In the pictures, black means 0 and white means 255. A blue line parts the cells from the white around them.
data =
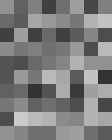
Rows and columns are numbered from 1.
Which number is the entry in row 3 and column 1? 64
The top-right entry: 127
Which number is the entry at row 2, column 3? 166
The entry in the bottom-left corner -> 145
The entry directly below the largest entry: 133
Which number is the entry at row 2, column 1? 105
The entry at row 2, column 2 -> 91
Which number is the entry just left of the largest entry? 77
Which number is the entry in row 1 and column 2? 97
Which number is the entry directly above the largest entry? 139
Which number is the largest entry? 202
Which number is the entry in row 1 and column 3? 127
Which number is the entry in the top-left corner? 145
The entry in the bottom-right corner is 91

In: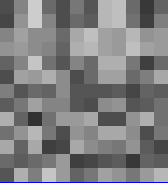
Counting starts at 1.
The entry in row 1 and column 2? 132
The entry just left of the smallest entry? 99
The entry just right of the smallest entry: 113
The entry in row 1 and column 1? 77
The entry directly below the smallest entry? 183
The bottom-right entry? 183
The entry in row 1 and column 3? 205
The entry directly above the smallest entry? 161
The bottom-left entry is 85
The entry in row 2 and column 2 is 147
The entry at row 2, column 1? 70
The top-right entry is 99
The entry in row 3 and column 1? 132
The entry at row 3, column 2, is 161

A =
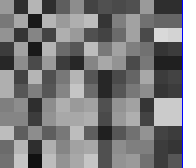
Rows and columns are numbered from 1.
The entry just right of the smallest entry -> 189
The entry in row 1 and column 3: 181
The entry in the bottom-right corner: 86
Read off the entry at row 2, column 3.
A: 25
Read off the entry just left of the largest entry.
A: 74
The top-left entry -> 154
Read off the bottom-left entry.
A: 113
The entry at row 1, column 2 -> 46
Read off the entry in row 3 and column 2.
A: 53
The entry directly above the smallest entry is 46
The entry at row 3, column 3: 133
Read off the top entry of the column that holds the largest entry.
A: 46
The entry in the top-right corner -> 46
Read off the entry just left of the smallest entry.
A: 197
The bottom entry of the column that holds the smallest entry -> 17
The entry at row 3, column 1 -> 147
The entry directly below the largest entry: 53
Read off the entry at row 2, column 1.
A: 120
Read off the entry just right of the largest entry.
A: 211
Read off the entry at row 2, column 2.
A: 168

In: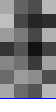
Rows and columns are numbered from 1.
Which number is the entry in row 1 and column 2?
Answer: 99
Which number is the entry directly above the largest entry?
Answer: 168
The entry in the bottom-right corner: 183
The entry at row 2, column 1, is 191
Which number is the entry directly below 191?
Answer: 155
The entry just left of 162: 58
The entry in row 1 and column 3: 77
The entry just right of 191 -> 70

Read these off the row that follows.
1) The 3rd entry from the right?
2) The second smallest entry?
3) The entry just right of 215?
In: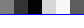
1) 215
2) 51
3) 248

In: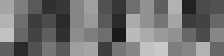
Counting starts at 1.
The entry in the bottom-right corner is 103
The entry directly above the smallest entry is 42
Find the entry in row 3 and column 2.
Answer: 103
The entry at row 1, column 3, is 89
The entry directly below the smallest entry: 118
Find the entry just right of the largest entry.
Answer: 126
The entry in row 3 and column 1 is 194
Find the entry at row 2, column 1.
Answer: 178
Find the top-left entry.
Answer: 165
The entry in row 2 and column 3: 61
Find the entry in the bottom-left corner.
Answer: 95
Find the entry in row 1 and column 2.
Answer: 126
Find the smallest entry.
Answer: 26
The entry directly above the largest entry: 153
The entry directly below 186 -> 134
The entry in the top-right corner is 81
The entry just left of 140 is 48
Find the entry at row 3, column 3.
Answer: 67
